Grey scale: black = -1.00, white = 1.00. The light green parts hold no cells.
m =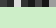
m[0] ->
-0.51
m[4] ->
-0.80

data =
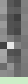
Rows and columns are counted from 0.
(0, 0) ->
0.20
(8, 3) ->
-0.03
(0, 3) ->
0.00
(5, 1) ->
-0.03
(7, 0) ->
0.31
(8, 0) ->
0.26
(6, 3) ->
-0.09
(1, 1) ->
-0.24
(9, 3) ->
-0.06
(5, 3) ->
-0.07
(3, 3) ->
0.00
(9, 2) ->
-0.19
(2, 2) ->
-0.51
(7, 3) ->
0.00

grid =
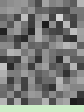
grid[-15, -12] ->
0.03
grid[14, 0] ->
0.41
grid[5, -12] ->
-0.29
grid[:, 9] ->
[-0.11, -0.45, -0.26, 0.45, -0.22, -0.54, 0.44, -0.17, 0.31, -0.38, -0.61, -0.15, 0.21, 0.04, 0.30]
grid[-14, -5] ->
-0.33
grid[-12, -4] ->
-0.52
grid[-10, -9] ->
-0.68
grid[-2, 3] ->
-0.08
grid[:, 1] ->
[0.11, 0.22, -0.05, -0.32, 0.08, -0.15, 0.07, 0.40, -0.40, -0.68, -0.01, -0.53, -0.29, 0.10, -0.39]
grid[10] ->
[0.38, -0.01, -0.02, 0.22, 0.05, -0.26, -0.11, 0.10, -0.18, -0.61, -0.14, 0.14]
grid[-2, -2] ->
0.15
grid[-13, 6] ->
0.26
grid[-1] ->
[0.41, -0.39, 0.32, -0.51, -0.06, -0.05, 0.39, -0.40, 0.20, 0.30, -0.77, -0.70]
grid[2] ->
[-0.23, -0.05, -0.46, 0.50, -0.49, 0.10, 0.26, -0.47, 0.67, -0.26, -0.45, -0.08]
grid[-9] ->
[0.08, 0.07, -0.41, 0.17, -0.22, -0.15, -0.28, 0.09, 0.24, 0.44, 0.33, -0.24]
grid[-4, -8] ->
0.17
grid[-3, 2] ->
0.18
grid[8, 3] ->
0.24
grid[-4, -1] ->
0.30
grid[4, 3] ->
-0.21
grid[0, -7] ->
-0.41
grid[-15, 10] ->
-0.28
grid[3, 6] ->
-0.79
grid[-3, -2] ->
0.04
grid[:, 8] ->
[0.10, -0.39, 0.67, -0.52, -0.48, 0.04, 0.24, -0.21, -0.65, -0.19, -0.18, 0.42, 0.34, -0.20, 0.20]
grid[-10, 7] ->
-0.21
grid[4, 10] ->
0.48
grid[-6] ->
[0.51, -0.68, -0.11, 0.04, -0.53, 0.08, 0.25, -0.33, -0.19, -0.38, 0.42, -0.48]
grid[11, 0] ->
0.23
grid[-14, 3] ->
-0.01

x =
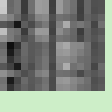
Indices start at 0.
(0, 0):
0.59
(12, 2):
-0.36
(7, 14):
-0.32
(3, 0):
-0.32
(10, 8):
-0.11
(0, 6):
0.20
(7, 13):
-0.37
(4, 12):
-0.22
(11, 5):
-0.24
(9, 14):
-0.17
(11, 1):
-0.79
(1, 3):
-0.54
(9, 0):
-0.32
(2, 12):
-0.24
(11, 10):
0.07
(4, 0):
0.48
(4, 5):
0.21
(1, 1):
-0.17
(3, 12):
-0.17
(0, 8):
0.21
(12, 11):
-0.12
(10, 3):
-0.38
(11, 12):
-0.13
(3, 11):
-0.07
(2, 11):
-0.49
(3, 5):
-0.18
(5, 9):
-0.14
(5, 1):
-0.04
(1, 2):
-0.08
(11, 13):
-0.38
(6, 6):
-0.17
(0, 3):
-0.54
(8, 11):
-0.13
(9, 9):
0.35
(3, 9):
0.34
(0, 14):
-0.36
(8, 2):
-0.37
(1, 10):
-0.13

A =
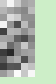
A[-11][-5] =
0.61
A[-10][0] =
0.41
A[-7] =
[-0.49, 0.42, 0.38, 0.12, 0.34]
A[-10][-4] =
0.27
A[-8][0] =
0.91
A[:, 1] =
[0.92, 0.27, 0.72, 0.15, 0.42, 0.24, -0.16, -0.68, 0.21, -0.32, 0.44]
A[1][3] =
0.06
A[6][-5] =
0.48
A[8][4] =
0.21
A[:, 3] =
[0.27, 0.06, 0.14, 0.47, 0.12, -0.41, 0.56, 0.24, -0.38, 0.65, 0.56]
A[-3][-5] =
-0.29
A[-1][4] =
0.94
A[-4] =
[-0.53, -0.68, 0.09, 0.24, 0.29]

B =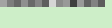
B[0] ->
0.28
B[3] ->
0.12
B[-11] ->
-0.18
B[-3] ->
-0.23
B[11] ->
0.20
